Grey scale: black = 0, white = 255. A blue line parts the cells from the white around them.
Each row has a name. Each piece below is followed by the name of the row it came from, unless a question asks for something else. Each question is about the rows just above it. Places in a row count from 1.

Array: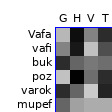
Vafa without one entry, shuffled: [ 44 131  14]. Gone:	[183]
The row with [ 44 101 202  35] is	varok
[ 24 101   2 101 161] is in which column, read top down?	H
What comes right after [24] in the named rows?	[193]

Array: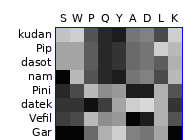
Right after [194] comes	[206]
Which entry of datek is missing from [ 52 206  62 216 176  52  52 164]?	[16]

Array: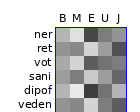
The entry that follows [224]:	[72]
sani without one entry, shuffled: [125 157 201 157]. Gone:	[103]
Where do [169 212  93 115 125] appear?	vot
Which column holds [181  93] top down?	J

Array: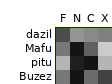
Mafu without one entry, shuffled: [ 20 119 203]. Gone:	[97]
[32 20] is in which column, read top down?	N
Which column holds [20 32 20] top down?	N

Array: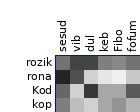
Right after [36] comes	[80]
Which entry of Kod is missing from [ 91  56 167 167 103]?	[209]
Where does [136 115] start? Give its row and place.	rozik, 5
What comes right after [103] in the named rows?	[209]
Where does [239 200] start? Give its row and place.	rona, 5

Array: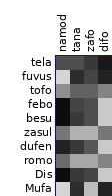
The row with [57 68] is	Dis
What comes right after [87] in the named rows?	[201]
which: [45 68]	fuvus
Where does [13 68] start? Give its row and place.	febo, 1
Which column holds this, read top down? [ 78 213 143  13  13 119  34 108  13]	namod

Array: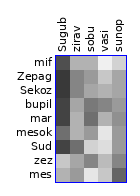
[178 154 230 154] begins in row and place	mesok, 2
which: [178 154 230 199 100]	mes
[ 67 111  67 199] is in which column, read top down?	Sugub
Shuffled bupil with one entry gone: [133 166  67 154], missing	[121]
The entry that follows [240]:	[210]
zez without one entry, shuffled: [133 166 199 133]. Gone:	[187]

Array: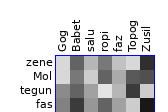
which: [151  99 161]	fas
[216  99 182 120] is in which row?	zene
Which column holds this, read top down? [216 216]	Gog
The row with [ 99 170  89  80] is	Mol
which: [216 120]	Mol
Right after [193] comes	[216]

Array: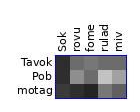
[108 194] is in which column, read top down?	rulad
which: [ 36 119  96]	motag
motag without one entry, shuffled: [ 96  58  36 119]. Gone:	[46]
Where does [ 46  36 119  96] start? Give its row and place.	motag, 2
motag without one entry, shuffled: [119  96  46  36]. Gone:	[58]
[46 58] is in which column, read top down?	Sok

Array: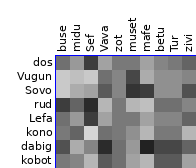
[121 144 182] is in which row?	kono
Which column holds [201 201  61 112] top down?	buse

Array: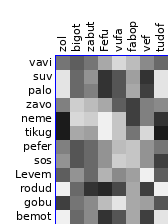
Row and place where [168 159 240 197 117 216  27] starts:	tikug, 2
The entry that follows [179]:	[138]
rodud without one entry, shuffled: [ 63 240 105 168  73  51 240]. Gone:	[39]
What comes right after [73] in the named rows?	[168]
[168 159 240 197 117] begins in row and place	tikug, 2

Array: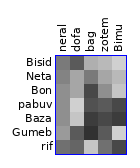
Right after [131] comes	[166]
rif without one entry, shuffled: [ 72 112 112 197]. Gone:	[101]

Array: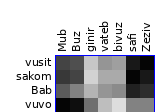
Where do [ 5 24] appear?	sakom
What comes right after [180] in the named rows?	[149]
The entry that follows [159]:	[24]
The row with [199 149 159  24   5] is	vusit
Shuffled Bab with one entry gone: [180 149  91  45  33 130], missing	[139]
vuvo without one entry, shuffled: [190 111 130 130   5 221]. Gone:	[14]
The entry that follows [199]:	[149]

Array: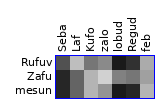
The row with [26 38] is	mesun
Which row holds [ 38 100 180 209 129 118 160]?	Zafu

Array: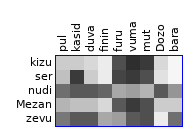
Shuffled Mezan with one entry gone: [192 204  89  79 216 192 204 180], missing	[58]
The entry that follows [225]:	[246]
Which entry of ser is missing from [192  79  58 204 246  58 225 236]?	[69]
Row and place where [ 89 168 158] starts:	zevu, 3
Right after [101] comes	[168]
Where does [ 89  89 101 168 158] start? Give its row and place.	nudi, 2
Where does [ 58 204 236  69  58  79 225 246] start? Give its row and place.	ser, 2

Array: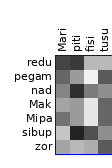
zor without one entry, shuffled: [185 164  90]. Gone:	[173]
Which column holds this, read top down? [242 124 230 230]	fisi
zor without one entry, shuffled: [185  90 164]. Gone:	[173]

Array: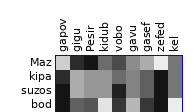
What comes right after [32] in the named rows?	[131]
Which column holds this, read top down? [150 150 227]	kidub
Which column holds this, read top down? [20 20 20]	zefed

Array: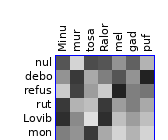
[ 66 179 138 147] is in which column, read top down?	mur
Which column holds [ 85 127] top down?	Ralor
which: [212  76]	nul
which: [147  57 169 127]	debo
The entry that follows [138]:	[224]
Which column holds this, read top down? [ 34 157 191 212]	mel

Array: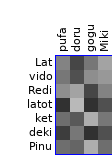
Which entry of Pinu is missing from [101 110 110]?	[174]
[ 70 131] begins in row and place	Redi, 3
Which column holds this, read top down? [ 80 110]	Miki
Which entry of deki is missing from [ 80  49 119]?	[61]

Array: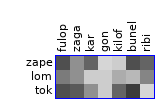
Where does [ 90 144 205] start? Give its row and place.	tok, 2
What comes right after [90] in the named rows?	[144]
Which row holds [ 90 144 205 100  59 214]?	tok
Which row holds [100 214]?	zape
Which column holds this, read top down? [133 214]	ribi

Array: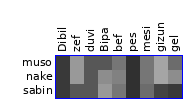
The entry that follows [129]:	[48]
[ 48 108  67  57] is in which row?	sabin
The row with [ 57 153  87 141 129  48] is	nake

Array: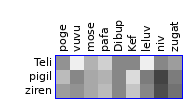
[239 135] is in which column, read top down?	vuvu
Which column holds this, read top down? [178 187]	pafa

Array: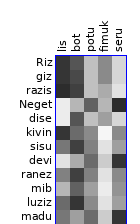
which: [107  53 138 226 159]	luziz
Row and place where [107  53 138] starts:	luziz, 1
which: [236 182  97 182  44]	Neget
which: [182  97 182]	Neget
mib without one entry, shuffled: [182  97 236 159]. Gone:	[147]
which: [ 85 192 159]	dise

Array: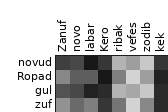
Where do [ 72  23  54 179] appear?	novud
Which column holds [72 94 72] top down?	novo
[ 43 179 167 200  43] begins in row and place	gul, 4
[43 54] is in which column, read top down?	Kero
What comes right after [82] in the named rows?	[72]

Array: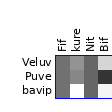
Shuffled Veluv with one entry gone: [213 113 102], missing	[147]
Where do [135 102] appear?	Puve
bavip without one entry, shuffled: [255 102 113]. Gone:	[245]

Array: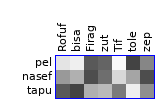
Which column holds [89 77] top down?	Firag
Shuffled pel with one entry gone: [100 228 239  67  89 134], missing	[249]
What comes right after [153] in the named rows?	[176]

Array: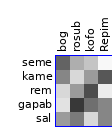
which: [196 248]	seme
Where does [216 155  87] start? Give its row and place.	kame, 2
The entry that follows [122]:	[216]
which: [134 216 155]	kame
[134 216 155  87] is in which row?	kame

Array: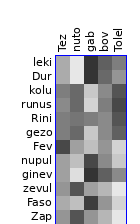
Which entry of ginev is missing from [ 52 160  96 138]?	[222]
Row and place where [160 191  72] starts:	nupul, 1
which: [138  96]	gezo
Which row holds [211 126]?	runus
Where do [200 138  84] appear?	kolu
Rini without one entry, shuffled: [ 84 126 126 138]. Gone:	[117]
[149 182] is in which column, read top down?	bov

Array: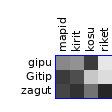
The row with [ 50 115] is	zagut
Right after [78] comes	[199]
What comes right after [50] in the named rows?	[115]
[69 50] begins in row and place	zagut, 1
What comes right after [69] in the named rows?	[50]
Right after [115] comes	[38]
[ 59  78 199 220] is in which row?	Gitip

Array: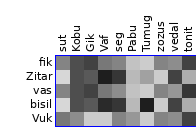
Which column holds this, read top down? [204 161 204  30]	Tumug
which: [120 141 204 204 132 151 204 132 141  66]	Vuk
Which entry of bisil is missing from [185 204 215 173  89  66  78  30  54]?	[42]
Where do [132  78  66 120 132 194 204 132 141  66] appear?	fik
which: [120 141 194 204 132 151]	vas

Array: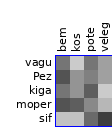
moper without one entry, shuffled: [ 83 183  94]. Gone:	[137]
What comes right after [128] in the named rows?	[160]
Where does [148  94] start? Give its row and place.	kiga, 2
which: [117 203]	vagu

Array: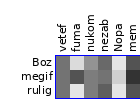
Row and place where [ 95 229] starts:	rulig, 4
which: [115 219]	Boz
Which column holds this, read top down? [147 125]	nukom
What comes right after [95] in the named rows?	[229]
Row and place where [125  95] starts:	rulig, 3

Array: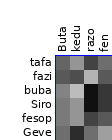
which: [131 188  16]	buba
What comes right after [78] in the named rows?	[179]
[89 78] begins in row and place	fazi, 1

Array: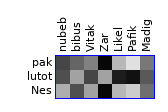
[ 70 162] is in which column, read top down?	Vitak
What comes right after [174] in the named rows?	[79]
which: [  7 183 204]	Nes
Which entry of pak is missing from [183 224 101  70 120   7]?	[129]
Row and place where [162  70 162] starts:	lutot, 2

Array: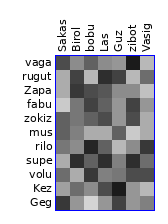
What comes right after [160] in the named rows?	[109]
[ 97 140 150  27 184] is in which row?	vaga
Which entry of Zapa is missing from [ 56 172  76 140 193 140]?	[87]

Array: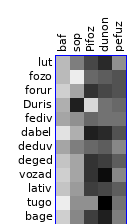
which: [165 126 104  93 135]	deduv
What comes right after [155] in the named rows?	[62]
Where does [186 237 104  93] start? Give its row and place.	fozo, 1
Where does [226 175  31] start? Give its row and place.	dabel, 1
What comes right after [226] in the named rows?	[175]
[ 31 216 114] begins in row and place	Duris, 2

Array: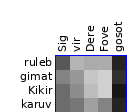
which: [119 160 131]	karuv
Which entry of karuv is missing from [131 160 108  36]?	[119]

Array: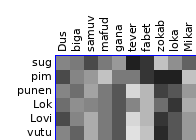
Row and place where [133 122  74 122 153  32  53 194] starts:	sug, 1
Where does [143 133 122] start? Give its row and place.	Lok, 2
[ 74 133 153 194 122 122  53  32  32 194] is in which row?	pim
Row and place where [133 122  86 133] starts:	Lok, 3
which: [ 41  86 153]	vutu

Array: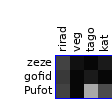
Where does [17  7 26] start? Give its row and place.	zeze, 2
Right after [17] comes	[7]
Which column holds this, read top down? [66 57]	rirad
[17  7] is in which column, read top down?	veg

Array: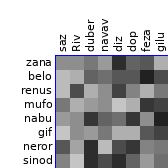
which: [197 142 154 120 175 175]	gif
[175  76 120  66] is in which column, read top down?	gilu
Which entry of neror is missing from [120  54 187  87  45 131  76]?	[164]

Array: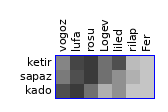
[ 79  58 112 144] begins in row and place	sapaz, 2
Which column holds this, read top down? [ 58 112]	rosu
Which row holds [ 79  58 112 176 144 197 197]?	kado
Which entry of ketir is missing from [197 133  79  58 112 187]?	[69]
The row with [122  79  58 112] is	sapaz
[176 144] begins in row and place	kado, 4
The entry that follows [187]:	[197]

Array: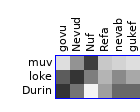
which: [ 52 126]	loke
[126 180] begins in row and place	loke, 3
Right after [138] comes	[168]
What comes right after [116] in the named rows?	[244]
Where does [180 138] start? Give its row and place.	loke, 4
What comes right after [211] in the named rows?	[222]

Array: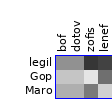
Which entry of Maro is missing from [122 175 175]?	[209]
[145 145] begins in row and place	legil, 1

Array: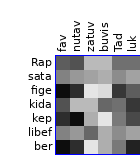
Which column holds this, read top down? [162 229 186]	zatuv
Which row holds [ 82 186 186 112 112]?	Rap
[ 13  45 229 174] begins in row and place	ber, 1
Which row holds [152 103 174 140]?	libef

